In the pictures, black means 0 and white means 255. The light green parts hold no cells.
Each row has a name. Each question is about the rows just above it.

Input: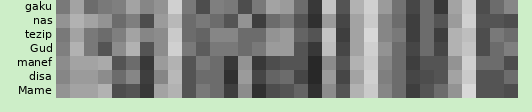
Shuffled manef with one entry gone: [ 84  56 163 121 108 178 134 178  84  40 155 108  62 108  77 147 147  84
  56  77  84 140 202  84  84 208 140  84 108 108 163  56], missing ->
[170]
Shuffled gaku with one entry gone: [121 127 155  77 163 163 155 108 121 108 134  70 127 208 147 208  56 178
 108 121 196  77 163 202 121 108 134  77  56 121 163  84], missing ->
[114]
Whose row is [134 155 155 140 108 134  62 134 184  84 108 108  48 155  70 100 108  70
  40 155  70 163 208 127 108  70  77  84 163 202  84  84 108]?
disa
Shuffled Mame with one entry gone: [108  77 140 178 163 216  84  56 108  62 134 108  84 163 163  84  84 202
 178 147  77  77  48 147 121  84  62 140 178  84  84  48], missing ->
[100]
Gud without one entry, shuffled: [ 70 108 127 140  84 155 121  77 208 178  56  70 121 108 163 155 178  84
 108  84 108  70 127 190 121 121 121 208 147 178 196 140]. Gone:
[92]

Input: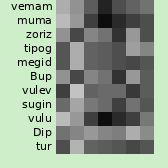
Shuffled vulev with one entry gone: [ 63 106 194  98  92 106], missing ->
[57]
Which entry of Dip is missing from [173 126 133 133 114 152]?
[139]

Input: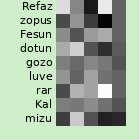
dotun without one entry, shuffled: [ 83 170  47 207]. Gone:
[91]
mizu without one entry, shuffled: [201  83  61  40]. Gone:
[33]

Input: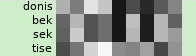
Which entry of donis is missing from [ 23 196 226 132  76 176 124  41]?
[90]
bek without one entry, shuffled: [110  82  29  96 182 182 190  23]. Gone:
[102]
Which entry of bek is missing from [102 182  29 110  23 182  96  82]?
[190]
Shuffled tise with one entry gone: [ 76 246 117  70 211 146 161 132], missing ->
[139]
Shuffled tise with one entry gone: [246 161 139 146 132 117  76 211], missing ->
[70]

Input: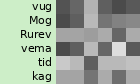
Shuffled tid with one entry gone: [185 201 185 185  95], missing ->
[193]
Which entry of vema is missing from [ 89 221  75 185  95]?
[102]
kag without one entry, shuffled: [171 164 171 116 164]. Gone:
[110]
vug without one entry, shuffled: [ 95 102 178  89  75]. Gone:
[83]

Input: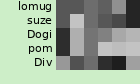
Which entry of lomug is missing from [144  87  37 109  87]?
[95]
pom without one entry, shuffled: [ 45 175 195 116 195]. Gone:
[189]

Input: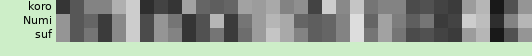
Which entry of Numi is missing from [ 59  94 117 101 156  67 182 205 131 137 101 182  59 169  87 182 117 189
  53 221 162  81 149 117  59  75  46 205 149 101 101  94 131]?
[125]
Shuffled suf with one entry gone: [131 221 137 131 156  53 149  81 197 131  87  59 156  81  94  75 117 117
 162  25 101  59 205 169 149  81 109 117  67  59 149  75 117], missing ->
[182]
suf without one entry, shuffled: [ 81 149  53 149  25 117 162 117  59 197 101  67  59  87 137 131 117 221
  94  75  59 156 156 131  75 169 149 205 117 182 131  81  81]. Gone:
[109]
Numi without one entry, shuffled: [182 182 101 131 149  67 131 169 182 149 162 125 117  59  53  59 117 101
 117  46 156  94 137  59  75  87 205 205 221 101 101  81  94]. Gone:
[189]
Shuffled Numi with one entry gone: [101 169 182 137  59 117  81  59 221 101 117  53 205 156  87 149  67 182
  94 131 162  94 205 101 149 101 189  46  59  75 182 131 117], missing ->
[125]

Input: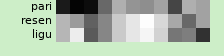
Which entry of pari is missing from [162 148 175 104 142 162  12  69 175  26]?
[4]
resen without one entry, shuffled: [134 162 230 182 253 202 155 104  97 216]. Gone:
[168]
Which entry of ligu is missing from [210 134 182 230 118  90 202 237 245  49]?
[126]
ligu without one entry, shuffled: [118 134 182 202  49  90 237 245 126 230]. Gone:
[210]
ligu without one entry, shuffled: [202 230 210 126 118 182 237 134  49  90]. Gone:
[245]
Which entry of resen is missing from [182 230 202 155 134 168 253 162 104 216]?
[97]

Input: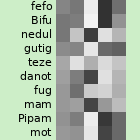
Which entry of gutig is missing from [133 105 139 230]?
[97]
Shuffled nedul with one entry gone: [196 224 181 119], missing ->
[62]
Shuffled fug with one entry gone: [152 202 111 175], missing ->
[210]
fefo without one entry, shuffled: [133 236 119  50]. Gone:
[111]
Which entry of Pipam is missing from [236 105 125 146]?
[56]
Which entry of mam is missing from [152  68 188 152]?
[159]
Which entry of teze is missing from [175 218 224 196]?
[167]

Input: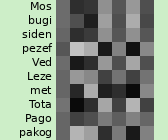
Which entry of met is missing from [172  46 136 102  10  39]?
[31]
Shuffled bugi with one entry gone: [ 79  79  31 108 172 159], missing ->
[72]
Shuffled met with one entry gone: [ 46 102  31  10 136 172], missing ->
[39]
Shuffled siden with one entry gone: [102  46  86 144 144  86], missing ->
[59]
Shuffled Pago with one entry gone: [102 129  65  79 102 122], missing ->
[94]

